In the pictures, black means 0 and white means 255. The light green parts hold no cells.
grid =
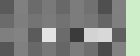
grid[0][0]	90
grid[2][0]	127
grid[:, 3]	[121, 123, 227, 120]
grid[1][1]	126
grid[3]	[86, 128, 104, 120, 102, 124, 111, 74, 129]
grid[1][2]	116
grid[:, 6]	[113, 119, 211, 111]
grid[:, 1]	[128, 126, 131, 128]
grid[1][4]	114

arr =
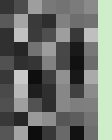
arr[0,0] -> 52
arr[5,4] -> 145
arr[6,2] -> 30
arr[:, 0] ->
[52, 89, 48, 48, 81, 56, 74, 80, 56, 86]
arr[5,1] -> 201
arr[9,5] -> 18
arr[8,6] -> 116
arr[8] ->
[56, 38, 154, 142, 86, 93, 116]
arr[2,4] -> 158
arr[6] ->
[74, 184, 30, 47, 135, 65, 139]
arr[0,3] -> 120
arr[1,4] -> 129
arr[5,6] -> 170
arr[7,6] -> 127
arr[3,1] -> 38
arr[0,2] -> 158
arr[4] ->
[81, 48, 53, 130, 70, 17, 108]
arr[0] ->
[52, 77, 158, 120, 115, 123, 138]

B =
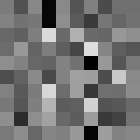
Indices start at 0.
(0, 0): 123
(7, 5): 95
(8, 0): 142
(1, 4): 142
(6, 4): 109
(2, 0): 104
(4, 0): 142
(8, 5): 93
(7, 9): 105
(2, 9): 142
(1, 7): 118
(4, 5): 114
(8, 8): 66
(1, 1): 114
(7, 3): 180
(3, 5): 70
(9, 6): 5
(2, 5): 176
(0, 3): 7
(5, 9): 137
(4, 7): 152
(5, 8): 200
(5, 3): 73
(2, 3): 218
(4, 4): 130
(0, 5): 84
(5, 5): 160
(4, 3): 99
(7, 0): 120
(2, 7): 102
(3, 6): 221

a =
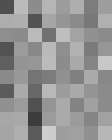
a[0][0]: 80
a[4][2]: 150
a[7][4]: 170
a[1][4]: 149
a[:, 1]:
[187, 175, 140, 155, 148, 153, 170, 155, 169, 175]
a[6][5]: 169
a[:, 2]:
[140, 83, 186, 136, 150, 116, 103, 81, 60, 90]
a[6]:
[91, 170, 103, 185, 156, 169, 148, 139]
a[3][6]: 123
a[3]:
[82, 155, 136, 185, 143, 178, 123, 150]
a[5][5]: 128
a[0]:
[80, 187, 140, 181, 156, 174, 124, 158]
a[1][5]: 139
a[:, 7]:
[158, 176, 139, 150, 200, 136, 139, 139, 162, 183]
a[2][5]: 163
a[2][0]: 142
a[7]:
[144, 155, 81, 149, 170, 132, 161, 139]
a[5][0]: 138
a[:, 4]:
[156, 149, 190, 143, 140, 145, 156, 170, 170, 158]

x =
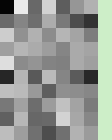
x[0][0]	5
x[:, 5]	[150, 77, 164, 170, 170, 91, 141, 163, 167, 178]
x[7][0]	120
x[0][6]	177
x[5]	[38, 181, 89, 186, 133, 91, 40]
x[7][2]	109
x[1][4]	121
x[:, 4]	[93, 121, 181, 133, 128, 133, 143, 193, 211, 112]
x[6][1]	186
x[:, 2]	[104, 110, 177, 171, 148, 89, 153, 109, 103, 112]
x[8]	[96, 183, 103, 105, 211, 167, 135]
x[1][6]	51
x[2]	[205, 145, 177, 140, 181, 164, 125]
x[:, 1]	[234, 133, 145, 181, 139, 181, 186, 161, 183, 158]
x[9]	[189, 158, 112, 77, 112, 178, 155]

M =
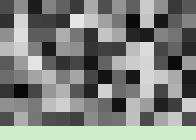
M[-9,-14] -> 76
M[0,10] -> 202
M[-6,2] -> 126
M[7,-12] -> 121
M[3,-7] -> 64
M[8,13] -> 78
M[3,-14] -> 187
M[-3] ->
[51, 7, 69, 151, 178, 86, 33, 210, 108, 122, 210, 69, 177, 33]
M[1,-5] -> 10
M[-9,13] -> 88
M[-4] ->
[108, 125, 164, 187, 123, 166, 69, 19, 103, 23, 214, 201, 170, 25]
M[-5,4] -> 49
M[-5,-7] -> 99
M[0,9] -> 95
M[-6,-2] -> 100
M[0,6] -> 169
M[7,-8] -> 129
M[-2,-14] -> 144
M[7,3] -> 190
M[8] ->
[78, 174, 119, 79, 75, 64, 140, 111, 116, 192, 75, 167, 200, 78]
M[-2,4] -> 207
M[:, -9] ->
[58, 230, 118, 142, 69, 166, 86, 160, 64]
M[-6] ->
[187, 208, 126, 28, 150, 142, 52, 64, 61, 189, 219, 70, 100, 38]
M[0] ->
[76, 141, 28, 131, 97, 58, 169, 79, 148, 95, 202, 144, 56, 88]
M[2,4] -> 173
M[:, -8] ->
[169, 200, 47, 52, 21, 69, 33, 129, 140]
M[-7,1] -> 222
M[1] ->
[49, 212, 63, 62, 47, 230, 200, 161, 119, 10, 195, 23, 93, 131]
